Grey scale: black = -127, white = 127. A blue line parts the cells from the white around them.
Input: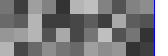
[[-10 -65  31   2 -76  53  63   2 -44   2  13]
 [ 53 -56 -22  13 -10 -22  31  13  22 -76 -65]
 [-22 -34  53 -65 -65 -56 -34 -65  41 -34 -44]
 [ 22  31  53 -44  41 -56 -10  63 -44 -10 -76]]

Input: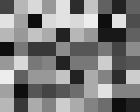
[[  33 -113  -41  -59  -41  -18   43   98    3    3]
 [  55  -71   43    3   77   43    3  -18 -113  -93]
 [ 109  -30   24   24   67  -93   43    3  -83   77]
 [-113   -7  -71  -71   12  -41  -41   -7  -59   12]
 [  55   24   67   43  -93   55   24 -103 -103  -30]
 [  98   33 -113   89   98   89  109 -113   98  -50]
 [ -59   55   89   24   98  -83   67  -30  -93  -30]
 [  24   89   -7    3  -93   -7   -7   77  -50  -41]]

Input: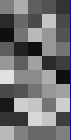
[[ -33  -94 -112   23  -11]
 [ -76  -76   87   69  -65]
 [ -53  -44  -11   23   33]
 [  23  -33   33  -85  -65]
 [ -85  -23  -53   69  -53]
 [-112  -11   57   23  -44]
 [  57    0  -23  -23    0]
 [  96   11   11   45 -112]
 [   0   45  -33  -44  -76]
 [-103   78   69  -11   78]]

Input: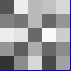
[[ 22 -33  45 -22  12]
 [  0 -10  57 -22  22]
 [-77  12  87 -53  33]
 [109  99 -22 121  77]
 [-43 109  57  66  87]]

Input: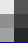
[[ 34 -87]
 [ 15 -65]
 [105 -42]]

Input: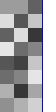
[[ 49 -72  38]
 [-41 -61  70]
 [ 92 -41  70]
 [101 -18   4]
 [-18   4 101]
 [ 28  28 -30]
 [ 16  49  81]
 [-30  92 -72]]

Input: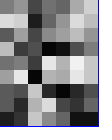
[[ -37  -87   51   91  -57  -76  -26]
 [ -98  -76   71   10  -26 -110 -110]
 [  61  -67  -48 -121 -110  -48   -2]
 [ -37  -48   71  -87 -121  -87  -48]
 [ -14   -2  -67  102   51  113   71]
 [  -2   21  -57  -14  -26   42   80]
 [ -37   31  -57   10   31   61   21]
 [  91   80  -98  -26   21   91   61]
 [  31  102 -121   51   42  102   71]]

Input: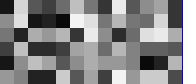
[[  -9  -93   45   24   54  -74  106   13  -83  -19   95  106   45]
 [  24    2  -93  -93   75  -40   35  -64  115   24   75   75  -52]
 [-105   13   63   35  -40   13   45   24   24    2 -117  -93   54]
 [ -64   63  -83  -83  -64   35   45  -19   54    2  -30  -30  -40]
 [-105   85  -40  -64  -19   63   -9  -74  106  -40   13   35  -74]
 [  13   95 -105  -93 -117  115   95   -9   54   -9  -19   85  -74]]
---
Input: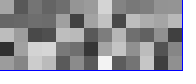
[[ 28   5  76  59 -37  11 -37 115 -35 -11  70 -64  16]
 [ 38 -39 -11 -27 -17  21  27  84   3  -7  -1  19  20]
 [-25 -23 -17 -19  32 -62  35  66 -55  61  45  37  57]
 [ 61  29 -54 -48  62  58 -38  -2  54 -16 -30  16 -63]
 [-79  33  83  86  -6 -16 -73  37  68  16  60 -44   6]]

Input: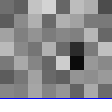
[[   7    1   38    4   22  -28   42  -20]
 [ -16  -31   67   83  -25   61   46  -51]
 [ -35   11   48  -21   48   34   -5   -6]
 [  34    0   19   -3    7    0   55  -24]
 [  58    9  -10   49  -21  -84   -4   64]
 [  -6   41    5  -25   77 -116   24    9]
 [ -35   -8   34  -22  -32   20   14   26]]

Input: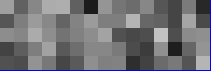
[[ -46  -50   19   -7  -57  -37   15    0    2  -81  -61  -20   -6  -43
    53]
 [  31  -30    7   44   46  -31 -100   21  -10  -19    7  -41  -58   -4
   -87]
 [ -41   -1   27    8  -27    3   27   -1   -1   52  -24  -29  -58   37
   -53]
 [  13    6   43   14  -12    1   13   35  -46  -55  -49   66  -49   11
    15]
 [ -60  -33   -1   34  -38  -17    7    7   -5  -51  -67   16  -97  -25
    20]]

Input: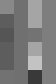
[[-13 -15 -70  -1]
 [  9 -15  37  -1]
 [-34 -15  37  -1]
 [-42 -15 -12  -1]
 [-34 -15  37  -1]
 [-34 -15  67  -1]]

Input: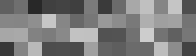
[[-71   4  57 -50 -49 -53  32 -28 -33 -20 -22  61  12 -60]
 [-31 -16 -87 -63 -60 -64  -4 -69 -20  40  64   5  69 -49]
 [  6   5  15  70   6 -23  -8  25  12  -6  47  31  34 -11]
 [ 39  41   2  -3   9  66  65 -45 -44 -14  77 -12 -31  -8]]

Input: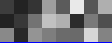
[[  9 -87  20  -1 -20 -21  87   3]
 [-66 -92 -75  30 -36 105 -41  47]
 [-93 -71 -12  65  48 -84  -5 -48]]

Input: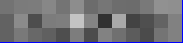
[[-29  -6 -23 -31 -49  -2 -51   2 -15 -35 -52 -11   1]
 [-12  -4  -3   7 -11  13 -19  -9 -18 -19  -6  17  15]
 [-29  11 -50  -3  -1  68   4 -78  41 -60 -48 -28   1]]
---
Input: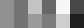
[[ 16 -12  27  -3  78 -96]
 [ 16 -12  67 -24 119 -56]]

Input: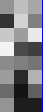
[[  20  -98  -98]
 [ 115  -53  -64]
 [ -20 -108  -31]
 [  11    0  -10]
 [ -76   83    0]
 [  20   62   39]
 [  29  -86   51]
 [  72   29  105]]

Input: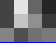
[[-60 100 -26 -91]
 [  4 -48 -14  -5]
 [-60  67  16 -71]]

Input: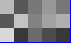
[[ 88 -71 -20 -51 -71]
 [ 58 -40  -8  24  -8]
 [-40  67   2  34  46]]

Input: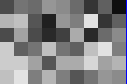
[[ -52   34  -52  -86  -63   43  -86  -20   11]
 [  52   64  -42  -95   22   -1   98  -74  -31]
 [ -52  -11  -20   22   11  -20  -74  -31 -113]
 [  76  -31  -11   64  -11  -31   64   98   -1]
 [  64   98   -1   52   -1  -42  -11   22   11]
 [  76   76   34  -42   43   43   87   34   52]]

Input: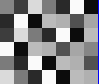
[[ -86  122 -115   59   48  -46   38]
 [  90   -4  -86  122 -115   59   48]
 [ -66   90   -4  -86  122 -115   59]
 [ 122 -115   59   48  -46   38    6]
 [   6  -66   90   -4  -86  122 -115]
 [  -4  -86  122 -115   59   48  -46]]

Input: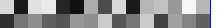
[[ -79   -9   14  -30  -40   24   14   75  -40   -9   75  -60   34    3
   -30]
 [  87 -101   97  106  -89 -111   44  -50   87 -101   53   65   24  118
    53]]
